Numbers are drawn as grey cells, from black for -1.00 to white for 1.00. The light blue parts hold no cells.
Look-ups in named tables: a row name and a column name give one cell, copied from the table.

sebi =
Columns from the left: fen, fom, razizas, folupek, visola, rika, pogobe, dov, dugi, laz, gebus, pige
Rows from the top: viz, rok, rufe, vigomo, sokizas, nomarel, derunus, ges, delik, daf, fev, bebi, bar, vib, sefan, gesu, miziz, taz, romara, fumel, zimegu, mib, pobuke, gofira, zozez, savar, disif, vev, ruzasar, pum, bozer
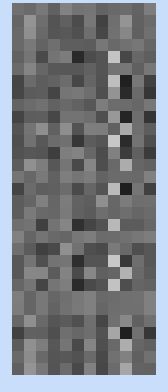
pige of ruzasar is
-0.25
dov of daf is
-0.38
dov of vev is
-0.36
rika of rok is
-0.40
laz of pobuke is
0.40
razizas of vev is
-0.25
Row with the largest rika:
bar

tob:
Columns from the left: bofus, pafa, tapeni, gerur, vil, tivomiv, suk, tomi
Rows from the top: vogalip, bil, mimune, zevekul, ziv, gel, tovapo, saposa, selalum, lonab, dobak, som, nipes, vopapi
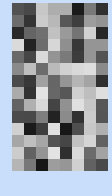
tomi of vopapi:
-0.43
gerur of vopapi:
0.23
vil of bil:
-0.32
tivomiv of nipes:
0.70
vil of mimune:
0.21
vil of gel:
0.64
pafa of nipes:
-0.23
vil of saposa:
-0.32
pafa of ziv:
-0.45
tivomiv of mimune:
-0.09
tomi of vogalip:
-0.62

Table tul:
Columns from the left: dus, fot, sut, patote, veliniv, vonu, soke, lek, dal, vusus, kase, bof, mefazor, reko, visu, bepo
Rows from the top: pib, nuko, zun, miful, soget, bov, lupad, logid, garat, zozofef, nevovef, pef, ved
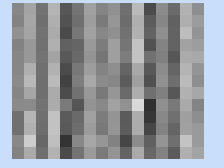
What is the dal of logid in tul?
0.18
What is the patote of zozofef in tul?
0.52
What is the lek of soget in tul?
-0.08
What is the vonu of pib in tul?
-0.09
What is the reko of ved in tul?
-0.29
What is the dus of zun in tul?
0.14
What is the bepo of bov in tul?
0.16
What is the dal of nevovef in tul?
0.17
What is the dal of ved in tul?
0.16
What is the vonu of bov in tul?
-0.06
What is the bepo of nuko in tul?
0.22

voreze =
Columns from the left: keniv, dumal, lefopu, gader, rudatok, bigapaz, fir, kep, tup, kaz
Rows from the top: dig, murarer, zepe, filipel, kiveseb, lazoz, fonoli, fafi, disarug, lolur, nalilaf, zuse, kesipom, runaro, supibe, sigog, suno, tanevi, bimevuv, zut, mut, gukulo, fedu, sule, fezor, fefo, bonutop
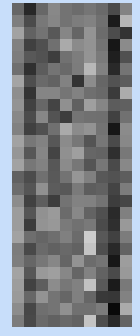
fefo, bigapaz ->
-0.12
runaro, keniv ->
0.27
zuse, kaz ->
0.07
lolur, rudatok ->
-0.52
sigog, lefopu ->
0.13
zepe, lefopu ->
-0.10
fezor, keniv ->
0.21
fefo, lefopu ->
-0.13
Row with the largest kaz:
murarer

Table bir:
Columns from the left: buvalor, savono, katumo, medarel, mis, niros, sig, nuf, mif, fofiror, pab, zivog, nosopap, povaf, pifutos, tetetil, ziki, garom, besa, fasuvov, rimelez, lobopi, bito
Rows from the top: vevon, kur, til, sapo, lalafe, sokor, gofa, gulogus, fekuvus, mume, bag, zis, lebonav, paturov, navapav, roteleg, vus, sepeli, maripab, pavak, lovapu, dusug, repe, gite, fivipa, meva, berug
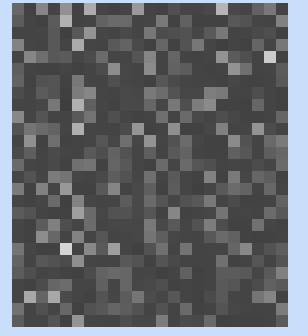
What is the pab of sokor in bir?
-0.47
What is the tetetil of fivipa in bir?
-0.49
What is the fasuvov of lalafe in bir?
-0.38
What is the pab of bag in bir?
0.17
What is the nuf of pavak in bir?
-0.33
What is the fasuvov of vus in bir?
-0.48
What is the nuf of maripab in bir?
-0.47
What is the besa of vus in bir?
-0.41
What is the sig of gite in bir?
-0.46
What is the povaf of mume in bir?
-0.47
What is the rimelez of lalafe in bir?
-0.47
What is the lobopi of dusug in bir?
-0.47
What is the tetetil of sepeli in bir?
-0.47
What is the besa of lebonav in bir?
-0.25
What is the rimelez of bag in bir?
0.15
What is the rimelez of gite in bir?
-0.40
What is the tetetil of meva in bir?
-0.48
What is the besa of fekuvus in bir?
-0.48
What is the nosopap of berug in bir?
-0.03
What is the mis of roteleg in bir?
0.19
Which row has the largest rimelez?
bag

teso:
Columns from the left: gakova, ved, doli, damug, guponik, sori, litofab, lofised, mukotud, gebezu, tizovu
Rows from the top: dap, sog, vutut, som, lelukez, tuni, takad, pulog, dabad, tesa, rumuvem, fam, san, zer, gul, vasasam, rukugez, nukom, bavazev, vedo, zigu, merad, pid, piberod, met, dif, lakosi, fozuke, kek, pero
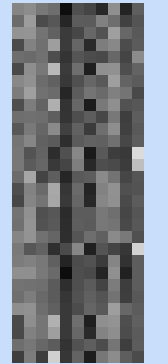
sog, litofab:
-0.29
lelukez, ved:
-0.17
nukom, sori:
-0.28
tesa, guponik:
-0.59
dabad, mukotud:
0.12
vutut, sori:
-0.44
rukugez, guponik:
-0.55
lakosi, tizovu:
-0.25
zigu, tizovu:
0.65
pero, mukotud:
0.10
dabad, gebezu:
-0.36
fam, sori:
-0.29
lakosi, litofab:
-0.76
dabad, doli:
-0.22
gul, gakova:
-0.15
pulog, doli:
-0.11
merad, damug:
-0.25
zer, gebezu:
-0.53
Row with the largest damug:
pero

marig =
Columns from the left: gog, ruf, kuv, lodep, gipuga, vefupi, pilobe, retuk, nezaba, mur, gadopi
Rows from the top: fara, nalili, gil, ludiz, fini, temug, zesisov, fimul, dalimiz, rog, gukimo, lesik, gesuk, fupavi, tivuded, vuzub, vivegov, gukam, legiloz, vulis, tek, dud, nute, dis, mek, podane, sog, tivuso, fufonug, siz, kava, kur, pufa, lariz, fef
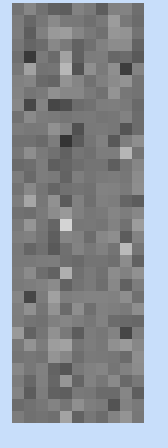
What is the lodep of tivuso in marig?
0.14
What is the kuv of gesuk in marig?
-0.04
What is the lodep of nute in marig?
-0.23
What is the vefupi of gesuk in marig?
-0.08
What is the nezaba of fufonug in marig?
0.13
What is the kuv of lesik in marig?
-0.17
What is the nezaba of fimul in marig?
0.16

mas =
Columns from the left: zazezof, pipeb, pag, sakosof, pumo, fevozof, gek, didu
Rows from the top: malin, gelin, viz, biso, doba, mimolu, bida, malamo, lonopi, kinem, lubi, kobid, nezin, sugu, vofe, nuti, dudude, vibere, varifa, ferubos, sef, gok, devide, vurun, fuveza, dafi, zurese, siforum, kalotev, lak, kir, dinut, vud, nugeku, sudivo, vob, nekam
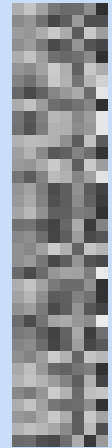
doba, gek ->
0.08
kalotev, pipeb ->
0.10
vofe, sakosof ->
0.47
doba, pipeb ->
0.52
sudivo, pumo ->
0.35
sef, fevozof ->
-0.22
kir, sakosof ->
-0.17
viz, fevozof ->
-0.28
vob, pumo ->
0.08
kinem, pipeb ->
-0.32

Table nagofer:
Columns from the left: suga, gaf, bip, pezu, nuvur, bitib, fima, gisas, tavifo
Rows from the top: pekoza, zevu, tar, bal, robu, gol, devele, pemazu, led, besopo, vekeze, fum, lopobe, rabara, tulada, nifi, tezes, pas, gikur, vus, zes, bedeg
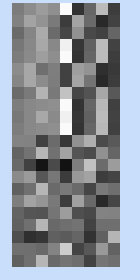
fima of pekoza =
-0.20
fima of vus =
-0.61
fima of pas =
-0.43
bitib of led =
-0.60
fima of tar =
-0.43
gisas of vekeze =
0.44
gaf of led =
0.07
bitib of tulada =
0.20
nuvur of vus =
-0.29
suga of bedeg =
-0.25
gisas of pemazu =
0.31

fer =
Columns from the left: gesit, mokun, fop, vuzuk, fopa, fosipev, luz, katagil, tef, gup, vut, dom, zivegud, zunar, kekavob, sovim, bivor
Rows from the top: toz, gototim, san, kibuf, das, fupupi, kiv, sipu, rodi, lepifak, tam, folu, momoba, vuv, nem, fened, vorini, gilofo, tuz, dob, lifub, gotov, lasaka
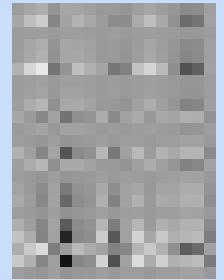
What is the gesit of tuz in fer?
0.37
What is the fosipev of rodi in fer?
0.32
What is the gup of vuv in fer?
0.16
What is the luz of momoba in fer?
0.14
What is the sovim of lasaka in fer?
0.26
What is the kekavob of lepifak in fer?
0.37
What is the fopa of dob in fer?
-0.72
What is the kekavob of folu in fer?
0.26
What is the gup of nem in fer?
0.24
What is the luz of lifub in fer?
0.34
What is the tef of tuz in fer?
-0.03
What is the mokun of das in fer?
0.32
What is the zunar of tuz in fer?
0.32

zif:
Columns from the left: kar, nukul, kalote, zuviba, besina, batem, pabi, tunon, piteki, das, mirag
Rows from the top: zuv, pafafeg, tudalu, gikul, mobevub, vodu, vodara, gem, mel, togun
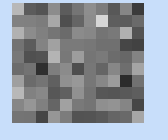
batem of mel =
-0.05
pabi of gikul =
-0.07
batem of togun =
-0.35
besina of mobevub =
-0.06
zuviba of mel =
-0.21
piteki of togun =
-0.21
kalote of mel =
0.00
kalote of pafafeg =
-0.03
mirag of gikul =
-0.48
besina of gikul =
-0.04
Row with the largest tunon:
pafafeg

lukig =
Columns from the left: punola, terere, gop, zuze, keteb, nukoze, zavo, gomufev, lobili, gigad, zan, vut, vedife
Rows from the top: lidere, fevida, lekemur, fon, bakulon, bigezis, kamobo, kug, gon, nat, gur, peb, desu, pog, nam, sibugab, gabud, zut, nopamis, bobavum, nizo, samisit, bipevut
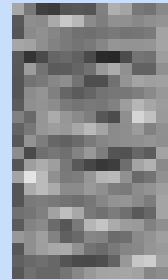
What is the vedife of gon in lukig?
0.22
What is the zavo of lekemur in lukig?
-0.13
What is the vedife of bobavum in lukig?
0.25
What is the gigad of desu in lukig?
-0.36
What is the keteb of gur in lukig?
0.19
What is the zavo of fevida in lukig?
0.09
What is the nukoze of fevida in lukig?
0.44
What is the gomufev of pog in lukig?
-0.56
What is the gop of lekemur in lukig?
0.13
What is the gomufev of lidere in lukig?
0.00
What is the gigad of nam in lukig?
0.14
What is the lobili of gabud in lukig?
0.15

